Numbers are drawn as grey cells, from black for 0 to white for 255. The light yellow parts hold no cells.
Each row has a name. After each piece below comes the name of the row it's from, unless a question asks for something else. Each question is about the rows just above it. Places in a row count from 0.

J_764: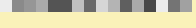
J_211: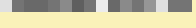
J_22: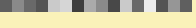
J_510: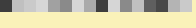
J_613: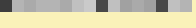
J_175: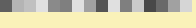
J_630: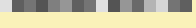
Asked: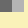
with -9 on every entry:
[ 96 171]
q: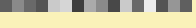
J_22
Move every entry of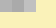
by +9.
[189 179 201]
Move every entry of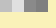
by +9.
[201 233 147 136]

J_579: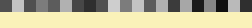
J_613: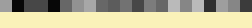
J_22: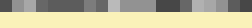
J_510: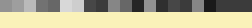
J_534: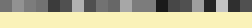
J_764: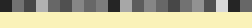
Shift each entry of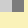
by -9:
[197 115]
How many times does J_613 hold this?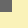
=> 3
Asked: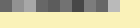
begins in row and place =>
J_613, 5
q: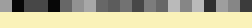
J_613

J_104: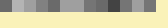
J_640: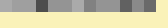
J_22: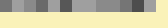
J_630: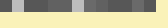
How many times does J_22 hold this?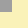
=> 5
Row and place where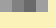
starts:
J_104, 2
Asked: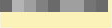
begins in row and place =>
J_104, 0
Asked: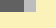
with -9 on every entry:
[ 88  88 180]
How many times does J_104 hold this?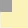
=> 4
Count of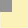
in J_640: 4

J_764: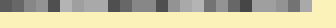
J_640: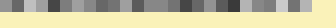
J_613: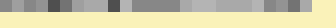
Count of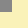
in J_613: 7
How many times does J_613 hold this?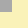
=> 7
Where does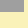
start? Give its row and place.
J_764, 21
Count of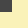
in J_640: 2
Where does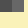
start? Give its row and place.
J_764, 9
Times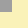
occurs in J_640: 3

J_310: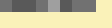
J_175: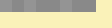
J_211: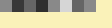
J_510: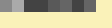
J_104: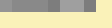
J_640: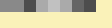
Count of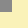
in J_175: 5
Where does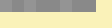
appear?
J_175
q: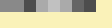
J_640
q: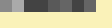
J_510
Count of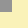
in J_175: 3
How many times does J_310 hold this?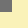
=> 4

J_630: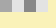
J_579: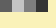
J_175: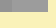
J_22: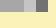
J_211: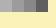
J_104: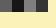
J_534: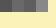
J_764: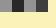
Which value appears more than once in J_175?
[156]
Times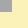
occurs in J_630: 1
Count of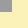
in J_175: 3
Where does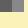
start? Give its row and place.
J_534, 2
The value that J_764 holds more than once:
[147]
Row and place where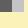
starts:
J_579, 0

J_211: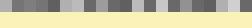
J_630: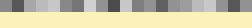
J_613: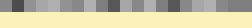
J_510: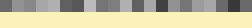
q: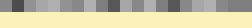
J_613
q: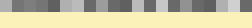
J_211
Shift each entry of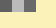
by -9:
[ 87 178  96]

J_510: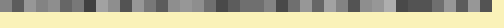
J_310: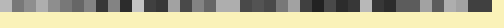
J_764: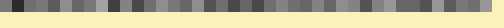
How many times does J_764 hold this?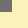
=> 6
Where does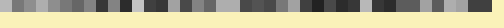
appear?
J_310
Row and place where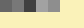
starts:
J_510, 5
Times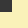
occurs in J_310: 4
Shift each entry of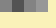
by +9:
[140  92 140 160]
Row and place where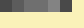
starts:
J_510, 18

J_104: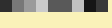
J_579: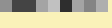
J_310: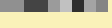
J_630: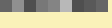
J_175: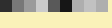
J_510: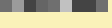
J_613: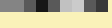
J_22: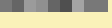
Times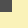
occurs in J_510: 0
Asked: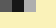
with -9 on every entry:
[ 80  13 165]
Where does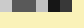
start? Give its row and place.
J_104, 3
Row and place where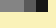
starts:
J_613, 0
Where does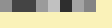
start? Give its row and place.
J_310, 1
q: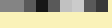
J_613
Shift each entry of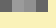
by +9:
[110 164 153 110]

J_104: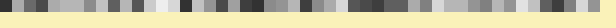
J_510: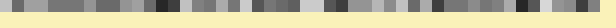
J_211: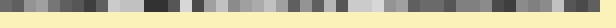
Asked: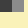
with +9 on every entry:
[ 71 148]
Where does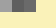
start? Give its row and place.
J_211, 33
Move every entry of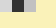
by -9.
[206  41 184]
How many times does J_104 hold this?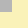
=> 7
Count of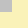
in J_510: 3
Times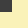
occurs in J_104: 4
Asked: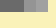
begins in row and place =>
J_510, 8

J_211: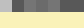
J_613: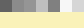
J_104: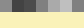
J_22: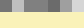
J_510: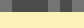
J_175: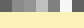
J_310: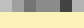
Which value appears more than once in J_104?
[128]
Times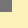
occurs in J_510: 3
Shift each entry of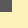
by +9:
[97]

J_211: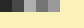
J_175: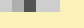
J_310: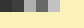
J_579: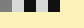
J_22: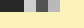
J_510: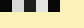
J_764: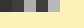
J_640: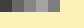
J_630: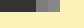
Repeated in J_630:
[51]
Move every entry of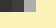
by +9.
[ 60  71 183]
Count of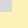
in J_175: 0
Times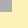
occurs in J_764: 1
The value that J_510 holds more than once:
[8]
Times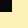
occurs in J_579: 0
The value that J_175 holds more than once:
[206]

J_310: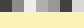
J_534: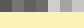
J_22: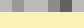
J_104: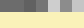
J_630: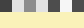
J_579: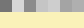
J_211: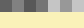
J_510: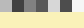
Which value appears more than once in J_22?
[186]
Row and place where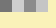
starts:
J_104, 3
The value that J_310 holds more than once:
[65]

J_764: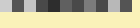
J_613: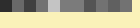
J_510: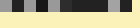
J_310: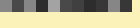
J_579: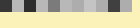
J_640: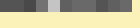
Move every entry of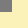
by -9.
[114]
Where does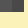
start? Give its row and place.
J_640, 1
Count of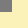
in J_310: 0

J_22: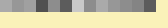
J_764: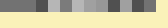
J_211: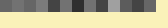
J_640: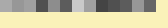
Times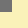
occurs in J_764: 4
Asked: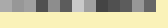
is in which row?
J_640
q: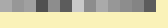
J_22
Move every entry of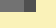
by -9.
[105 105  71]
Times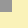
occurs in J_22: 2

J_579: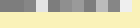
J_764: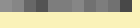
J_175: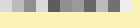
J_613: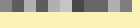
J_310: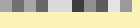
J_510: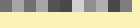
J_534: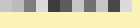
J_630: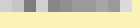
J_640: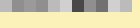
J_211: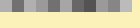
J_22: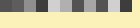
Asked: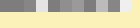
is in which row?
J_579
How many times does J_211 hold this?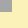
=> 1
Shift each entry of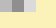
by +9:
[196 152 227]
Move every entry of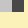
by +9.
[206  81]
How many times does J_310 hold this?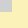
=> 0
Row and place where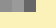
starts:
J_175, 5

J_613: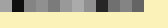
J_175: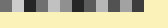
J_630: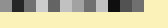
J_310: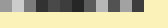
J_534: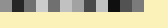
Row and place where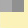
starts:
J_613, 6
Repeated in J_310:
[61]
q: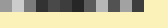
J_310
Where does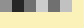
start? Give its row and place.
J_534, 0
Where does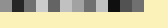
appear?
J_630

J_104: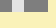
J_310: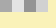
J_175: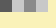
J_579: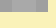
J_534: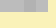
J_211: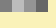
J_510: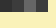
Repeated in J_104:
[126]
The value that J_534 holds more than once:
[188]
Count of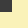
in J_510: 2
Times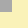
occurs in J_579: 2
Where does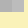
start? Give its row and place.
J_534, 2
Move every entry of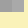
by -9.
[150 160]

